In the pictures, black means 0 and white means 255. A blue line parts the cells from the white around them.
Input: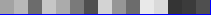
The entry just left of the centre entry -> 79
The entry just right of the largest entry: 218
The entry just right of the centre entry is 150

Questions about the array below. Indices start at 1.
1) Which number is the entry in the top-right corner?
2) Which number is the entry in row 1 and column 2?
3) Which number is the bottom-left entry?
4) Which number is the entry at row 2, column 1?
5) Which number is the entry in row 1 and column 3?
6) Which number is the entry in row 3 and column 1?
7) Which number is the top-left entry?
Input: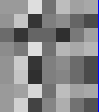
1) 168
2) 154
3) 154
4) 147
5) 222
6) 107
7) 154

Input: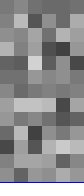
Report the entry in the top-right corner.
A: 113
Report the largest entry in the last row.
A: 172
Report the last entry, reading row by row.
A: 151
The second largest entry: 202
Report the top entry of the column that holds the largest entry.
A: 113
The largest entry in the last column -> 186
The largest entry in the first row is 135
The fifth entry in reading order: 106
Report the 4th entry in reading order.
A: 106
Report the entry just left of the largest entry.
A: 93
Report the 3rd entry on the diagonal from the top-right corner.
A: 113
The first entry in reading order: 121
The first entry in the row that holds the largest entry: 99
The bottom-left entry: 143
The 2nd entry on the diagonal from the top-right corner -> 106
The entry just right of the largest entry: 93
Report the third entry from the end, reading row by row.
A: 143
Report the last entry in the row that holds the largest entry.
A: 72
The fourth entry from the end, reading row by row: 151

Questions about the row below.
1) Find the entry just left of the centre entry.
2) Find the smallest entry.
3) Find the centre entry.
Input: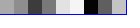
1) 121
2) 4
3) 226

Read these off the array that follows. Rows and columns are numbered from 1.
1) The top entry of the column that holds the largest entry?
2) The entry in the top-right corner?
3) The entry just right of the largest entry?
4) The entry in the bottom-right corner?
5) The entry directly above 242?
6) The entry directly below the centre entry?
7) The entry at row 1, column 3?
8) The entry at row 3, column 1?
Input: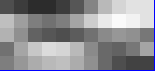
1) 213
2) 226
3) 242
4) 66
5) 226
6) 185
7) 44
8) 178

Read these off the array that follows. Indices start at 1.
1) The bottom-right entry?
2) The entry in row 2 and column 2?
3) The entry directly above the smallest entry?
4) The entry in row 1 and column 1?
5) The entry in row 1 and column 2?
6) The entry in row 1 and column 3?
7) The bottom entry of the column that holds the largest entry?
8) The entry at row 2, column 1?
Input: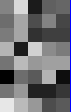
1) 90
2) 166
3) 116
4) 131
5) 217
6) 27
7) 231
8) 109

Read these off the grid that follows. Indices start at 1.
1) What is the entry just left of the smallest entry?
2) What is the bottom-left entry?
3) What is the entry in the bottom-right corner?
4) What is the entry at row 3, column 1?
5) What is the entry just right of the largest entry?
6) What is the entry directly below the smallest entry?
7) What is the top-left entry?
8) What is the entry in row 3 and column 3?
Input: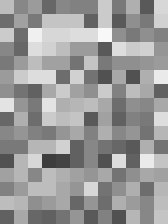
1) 215
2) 97
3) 196
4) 203
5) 143
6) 189
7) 189
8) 240

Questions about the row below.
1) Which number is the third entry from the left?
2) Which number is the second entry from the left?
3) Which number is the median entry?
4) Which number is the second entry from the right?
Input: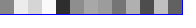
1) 213
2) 236
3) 156
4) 192

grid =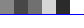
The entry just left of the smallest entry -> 214
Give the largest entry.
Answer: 255
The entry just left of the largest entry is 43

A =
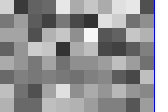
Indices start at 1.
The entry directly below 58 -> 157
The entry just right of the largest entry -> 86
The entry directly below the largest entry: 191
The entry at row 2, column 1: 120
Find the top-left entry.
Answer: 211
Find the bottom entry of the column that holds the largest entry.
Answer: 157
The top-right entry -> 80
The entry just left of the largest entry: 143
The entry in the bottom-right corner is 157
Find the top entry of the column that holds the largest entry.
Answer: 198
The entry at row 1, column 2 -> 58
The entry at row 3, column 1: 164
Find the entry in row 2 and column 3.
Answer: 92
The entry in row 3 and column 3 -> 80
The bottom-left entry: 178

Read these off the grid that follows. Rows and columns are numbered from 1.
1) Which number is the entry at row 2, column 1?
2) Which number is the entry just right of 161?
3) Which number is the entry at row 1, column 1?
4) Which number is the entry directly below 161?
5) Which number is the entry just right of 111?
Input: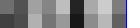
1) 64
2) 133
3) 111
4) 177
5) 82

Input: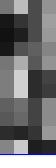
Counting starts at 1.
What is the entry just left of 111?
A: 96
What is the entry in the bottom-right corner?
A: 37
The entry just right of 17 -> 30
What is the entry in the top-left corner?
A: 118
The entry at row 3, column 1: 17
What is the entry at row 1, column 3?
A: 75
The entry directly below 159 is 153
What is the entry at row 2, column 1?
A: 23
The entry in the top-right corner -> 147
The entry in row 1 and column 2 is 188
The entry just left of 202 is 133

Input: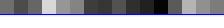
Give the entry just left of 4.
33
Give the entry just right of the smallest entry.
90

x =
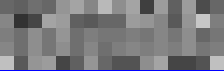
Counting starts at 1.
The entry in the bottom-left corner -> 192
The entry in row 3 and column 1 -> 126
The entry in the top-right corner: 103
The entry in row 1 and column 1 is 103
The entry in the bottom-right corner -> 192
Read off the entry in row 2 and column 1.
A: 134
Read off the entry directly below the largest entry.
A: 103
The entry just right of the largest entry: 126
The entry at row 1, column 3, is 111
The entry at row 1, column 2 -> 96
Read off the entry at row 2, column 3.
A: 69
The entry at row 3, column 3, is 142
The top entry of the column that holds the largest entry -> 76
